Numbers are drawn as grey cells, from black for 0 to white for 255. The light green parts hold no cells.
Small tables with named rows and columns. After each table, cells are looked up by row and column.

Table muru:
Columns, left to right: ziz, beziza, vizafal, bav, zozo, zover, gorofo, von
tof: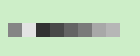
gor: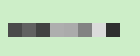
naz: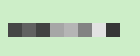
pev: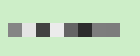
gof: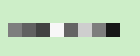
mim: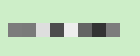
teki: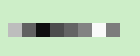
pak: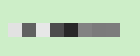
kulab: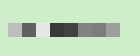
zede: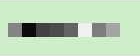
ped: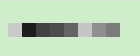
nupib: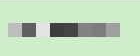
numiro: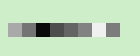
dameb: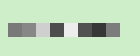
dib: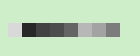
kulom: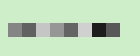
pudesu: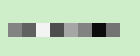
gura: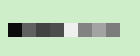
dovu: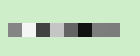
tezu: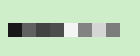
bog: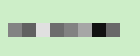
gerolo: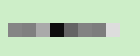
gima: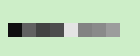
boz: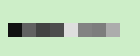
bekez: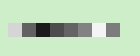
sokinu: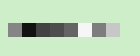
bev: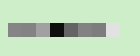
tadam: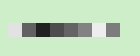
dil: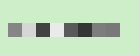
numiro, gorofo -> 240
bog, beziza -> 97
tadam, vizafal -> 33
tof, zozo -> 100
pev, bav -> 235
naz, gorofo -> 226
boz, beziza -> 97
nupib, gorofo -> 125
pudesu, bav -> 78
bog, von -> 104
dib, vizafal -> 66
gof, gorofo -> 125
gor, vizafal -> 66
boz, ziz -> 17
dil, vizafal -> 66
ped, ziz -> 202
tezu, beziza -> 97
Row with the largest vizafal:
pudesu

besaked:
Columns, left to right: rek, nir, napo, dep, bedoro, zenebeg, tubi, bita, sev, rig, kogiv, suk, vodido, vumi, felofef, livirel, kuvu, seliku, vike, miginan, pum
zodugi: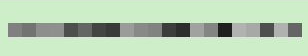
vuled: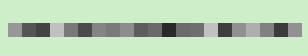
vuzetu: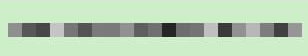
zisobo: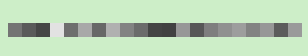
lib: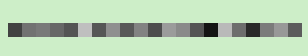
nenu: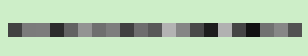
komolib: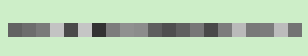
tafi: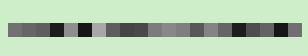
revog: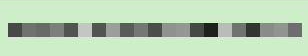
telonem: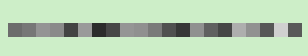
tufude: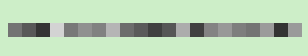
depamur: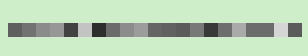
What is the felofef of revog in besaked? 31
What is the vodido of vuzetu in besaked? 109
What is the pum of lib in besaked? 92
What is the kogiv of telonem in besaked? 122
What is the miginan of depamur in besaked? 213
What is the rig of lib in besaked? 130
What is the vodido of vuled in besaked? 107
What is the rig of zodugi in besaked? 137
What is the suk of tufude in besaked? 86
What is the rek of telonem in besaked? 108
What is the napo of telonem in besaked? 148
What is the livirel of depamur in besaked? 110
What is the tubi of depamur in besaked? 46
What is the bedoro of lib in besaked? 84
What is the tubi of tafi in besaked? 168
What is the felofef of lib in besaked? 20

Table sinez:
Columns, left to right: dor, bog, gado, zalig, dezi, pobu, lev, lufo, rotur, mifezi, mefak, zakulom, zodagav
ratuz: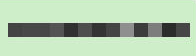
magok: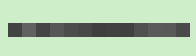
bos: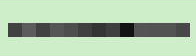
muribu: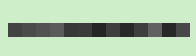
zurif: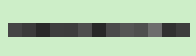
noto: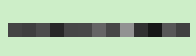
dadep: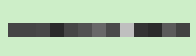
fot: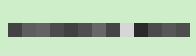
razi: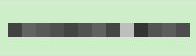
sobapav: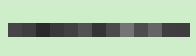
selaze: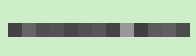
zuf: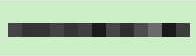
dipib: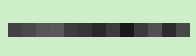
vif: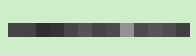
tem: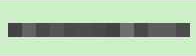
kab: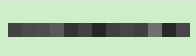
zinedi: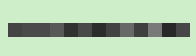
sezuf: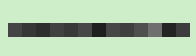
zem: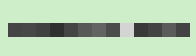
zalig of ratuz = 84
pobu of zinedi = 73
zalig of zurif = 62
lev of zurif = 40
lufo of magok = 65
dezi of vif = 71
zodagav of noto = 64
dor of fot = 67
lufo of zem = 76
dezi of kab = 52
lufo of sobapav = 75
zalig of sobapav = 58
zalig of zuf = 68
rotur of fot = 214
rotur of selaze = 152
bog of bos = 92
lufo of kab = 64
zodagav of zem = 67
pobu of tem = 77
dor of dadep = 69
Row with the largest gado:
fot

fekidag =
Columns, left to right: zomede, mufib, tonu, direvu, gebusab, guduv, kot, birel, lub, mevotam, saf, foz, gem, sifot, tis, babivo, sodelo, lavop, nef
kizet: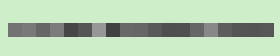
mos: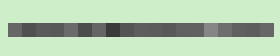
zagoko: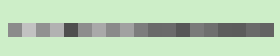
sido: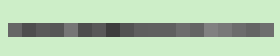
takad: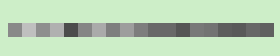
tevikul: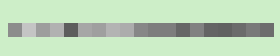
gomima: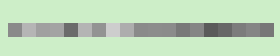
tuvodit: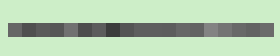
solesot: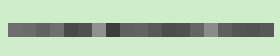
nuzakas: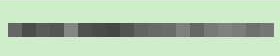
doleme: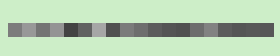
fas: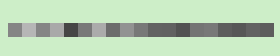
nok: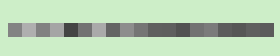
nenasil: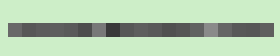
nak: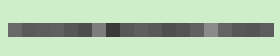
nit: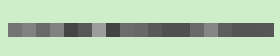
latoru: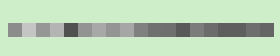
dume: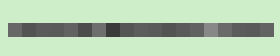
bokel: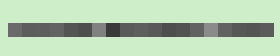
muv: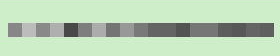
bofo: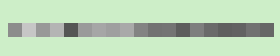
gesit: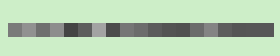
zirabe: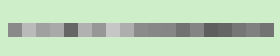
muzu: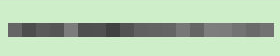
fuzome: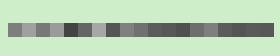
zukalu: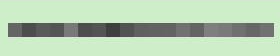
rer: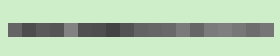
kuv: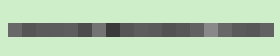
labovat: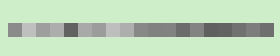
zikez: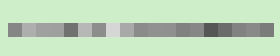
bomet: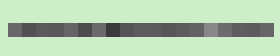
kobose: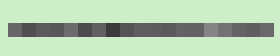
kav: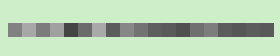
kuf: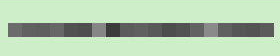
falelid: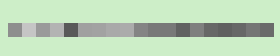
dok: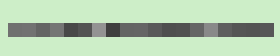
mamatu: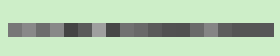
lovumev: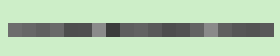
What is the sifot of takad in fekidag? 120
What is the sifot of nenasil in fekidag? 97
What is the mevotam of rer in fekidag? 99
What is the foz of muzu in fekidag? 101
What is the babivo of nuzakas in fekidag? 129
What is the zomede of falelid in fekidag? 142
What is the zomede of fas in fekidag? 133
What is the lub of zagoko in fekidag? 161
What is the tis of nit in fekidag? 134
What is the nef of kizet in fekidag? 87
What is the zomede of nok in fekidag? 131
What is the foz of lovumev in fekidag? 77
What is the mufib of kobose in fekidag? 79
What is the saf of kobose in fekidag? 93
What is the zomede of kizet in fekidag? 115
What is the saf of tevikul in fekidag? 125

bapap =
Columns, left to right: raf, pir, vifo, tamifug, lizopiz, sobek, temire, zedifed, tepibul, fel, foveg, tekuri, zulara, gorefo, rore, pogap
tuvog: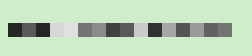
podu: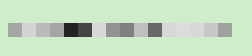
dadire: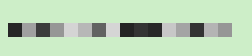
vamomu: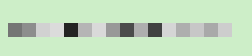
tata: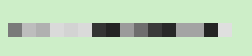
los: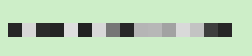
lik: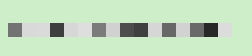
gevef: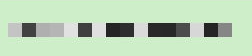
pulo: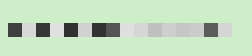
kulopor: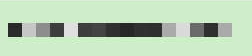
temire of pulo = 50
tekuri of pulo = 206
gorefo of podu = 216
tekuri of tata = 40
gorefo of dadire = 51
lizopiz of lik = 215
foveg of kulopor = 47
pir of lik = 217
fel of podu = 191
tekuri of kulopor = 171
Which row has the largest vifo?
lik

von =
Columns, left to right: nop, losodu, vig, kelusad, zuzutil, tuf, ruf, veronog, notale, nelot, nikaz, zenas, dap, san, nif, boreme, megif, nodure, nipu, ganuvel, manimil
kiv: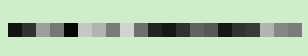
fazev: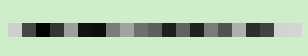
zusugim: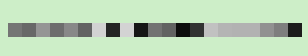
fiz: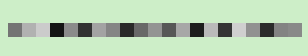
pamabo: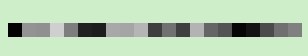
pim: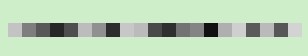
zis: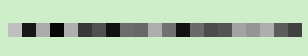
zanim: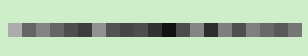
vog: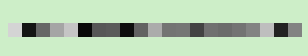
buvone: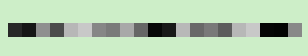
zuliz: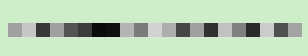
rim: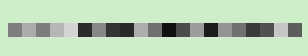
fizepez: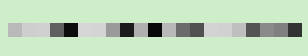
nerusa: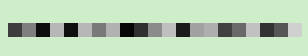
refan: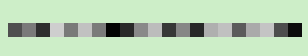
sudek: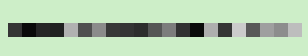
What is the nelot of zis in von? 104
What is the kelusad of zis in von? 8
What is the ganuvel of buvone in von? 3
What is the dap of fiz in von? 167
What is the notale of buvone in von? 168
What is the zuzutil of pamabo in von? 126
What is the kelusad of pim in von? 39
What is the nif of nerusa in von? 174
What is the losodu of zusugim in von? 104
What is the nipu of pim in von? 186
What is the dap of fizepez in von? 107
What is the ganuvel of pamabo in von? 112
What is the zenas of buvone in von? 24
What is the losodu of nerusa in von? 127

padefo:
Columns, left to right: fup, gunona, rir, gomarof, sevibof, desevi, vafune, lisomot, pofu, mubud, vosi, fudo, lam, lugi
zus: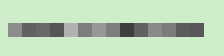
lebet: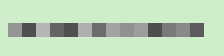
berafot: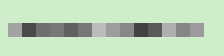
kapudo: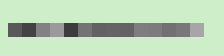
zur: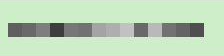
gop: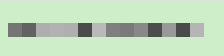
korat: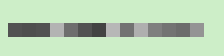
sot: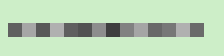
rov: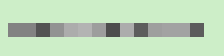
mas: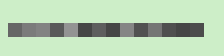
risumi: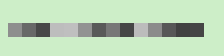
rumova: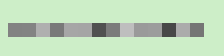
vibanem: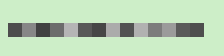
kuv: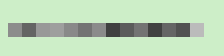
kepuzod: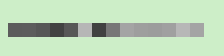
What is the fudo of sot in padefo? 119
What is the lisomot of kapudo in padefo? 100
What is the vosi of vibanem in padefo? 124
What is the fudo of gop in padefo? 153
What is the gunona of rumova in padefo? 131
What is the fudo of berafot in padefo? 175
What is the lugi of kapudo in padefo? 166
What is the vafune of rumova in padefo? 80
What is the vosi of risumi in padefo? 139
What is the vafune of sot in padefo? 141
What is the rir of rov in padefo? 83
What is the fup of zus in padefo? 140
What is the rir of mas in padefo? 130
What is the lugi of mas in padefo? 76
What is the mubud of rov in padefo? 93
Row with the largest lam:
kepuzod

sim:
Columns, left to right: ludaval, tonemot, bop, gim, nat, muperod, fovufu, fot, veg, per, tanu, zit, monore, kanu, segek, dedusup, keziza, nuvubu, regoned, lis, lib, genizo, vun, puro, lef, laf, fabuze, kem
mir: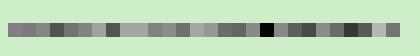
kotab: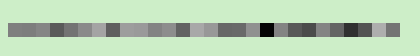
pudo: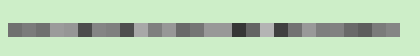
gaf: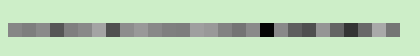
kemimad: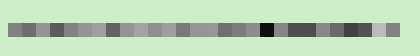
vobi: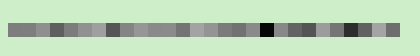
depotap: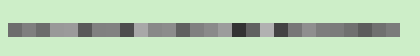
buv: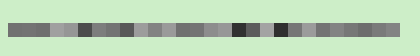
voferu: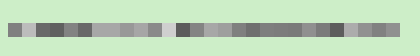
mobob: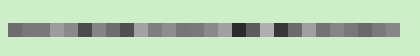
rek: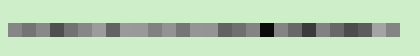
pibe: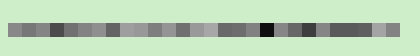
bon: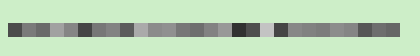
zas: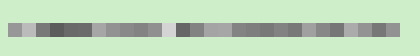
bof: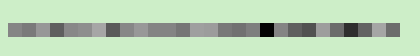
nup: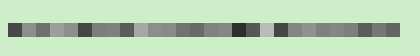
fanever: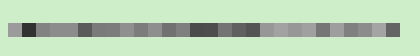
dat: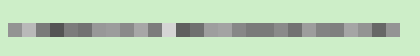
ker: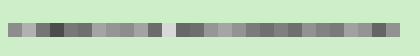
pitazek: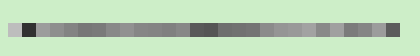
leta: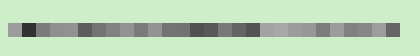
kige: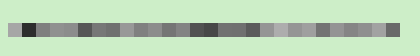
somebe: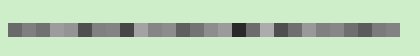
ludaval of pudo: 112
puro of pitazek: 160
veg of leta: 147
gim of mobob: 156
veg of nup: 91
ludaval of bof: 133
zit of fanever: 113
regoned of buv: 163
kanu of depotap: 128
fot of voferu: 167
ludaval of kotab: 127
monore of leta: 114
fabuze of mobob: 122
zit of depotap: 140
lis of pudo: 64
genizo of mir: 73
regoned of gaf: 6
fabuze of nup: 119
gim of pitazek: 142
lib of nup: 133
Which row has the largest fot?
voferu

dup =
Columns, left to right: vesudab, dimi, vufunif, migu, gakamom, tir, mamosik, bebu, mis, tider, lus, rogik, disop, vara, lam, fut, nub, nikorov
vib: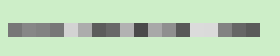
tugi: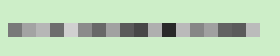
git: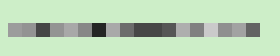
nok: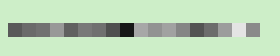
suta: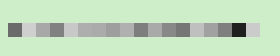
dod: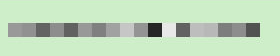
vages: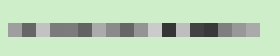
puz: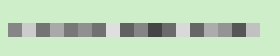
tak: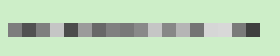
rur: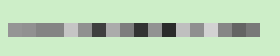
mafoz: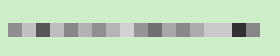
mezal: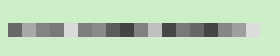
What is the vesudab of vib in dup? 119
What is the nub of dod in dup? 141
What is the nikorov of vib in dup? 90
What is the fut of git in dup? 143
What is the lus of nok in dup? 146
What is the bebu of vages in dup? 138

